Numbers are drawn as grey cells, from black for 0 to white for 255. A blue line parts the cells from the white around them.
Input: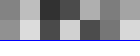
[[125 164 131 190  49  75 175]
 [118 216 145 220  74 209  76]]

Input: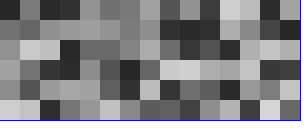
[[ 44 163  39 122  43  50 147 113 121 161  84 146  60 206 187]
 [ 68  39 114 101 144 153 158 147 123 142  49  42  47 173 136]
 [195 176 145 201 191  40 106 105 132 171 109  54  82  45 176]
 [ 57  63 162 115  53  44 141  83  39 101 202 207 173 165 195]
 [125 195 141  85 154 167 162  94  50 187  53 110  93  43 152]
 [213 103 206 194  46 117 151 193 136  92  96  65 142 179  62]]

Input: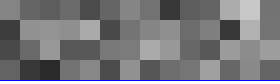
[[200 115 132 101  93 107  75 101 133 114  56  93 100 172]
 [177 116  61 145 147 143 170  73 116 133 143 108 127  56]
 [140 157  73 105 152  87  88 120 123 170 152 103  88 155]
 [137 101  99  56  42 115 135  75 145  86 110 117 160 103]]

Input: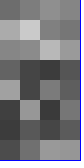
[[143 133 109 125]
 [128 118 171 202]
 [184 154 134 139]
 [ 60  85  99  69]
 [123  94 161  69]
 [ 58 118  64 151]
 [ 70  91  60  88]
 [153 150  76 112]]

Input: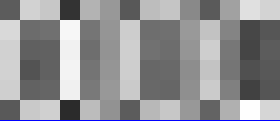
[[224 211  92 210 199  51 179 152  88 189 197 137  90 161]
 [ 71  86 217 108 112 247 117 149 205 110 112 153 194 132]
 [ 69  92 209  96  97 241 110 147 207 113 109 149 206 119]
 [ 80  88 210  83  97 243 116 149 206 103 105 141 195 117]
 [ 65  85 207  98 101 240 121 152 202 104 102 143 203 128]
 [254 214  89 201 208  43 188 146  92 184 199 152  99 176]]

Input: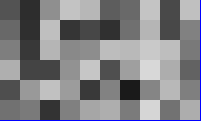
[[ 73 192  83  45 143 195 183  93 105 196]
 [ 72 129 104  47 191  53  71  48 112 181]
 [190 121 126  56 181 137 141 189 185 201]
 [173  98 175  68  68 146 198  79 159 216]
 [184 127  78 153 193 156  57 130  26 133]
 [114 173 113 122  51 128 166 174 123 214]]
